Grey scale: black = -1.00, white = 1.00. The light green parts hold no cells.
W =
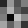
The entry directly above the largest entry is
-0.24
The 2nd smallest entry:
-0.70

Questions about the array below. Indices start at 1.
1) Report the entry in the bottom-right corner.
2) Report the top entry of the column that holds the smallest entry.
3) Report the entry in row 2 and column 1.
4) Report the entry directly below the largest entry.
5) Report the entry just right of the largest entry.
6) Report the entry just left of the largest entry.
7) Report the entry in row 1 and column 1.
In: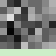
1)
0.38
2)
-0.52
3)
-0.27
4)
-0.84
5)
-0.40
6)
0.28
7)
0.28

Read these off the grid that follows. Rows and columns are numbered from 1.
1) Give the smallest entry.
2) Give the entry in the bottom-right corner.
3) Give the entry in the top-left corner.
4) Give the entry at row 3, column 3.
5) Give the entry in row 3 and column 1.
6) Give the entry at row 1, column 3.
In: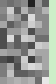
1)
-0.74
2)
0.81
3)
-0.03
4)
0.19
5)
-0.03
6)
-0.03

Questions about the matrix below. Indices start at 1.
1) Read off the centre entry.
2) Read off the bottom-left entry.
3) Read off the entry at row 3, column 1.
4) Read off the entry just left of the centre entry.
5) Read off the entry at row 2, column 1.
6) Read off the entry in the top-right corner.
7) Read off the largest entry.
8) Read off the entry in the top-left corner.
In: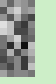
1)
0.63
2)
0.26
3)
0.15
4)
0.26
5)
-0.32
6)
-0.08
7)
0.76
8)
0.26
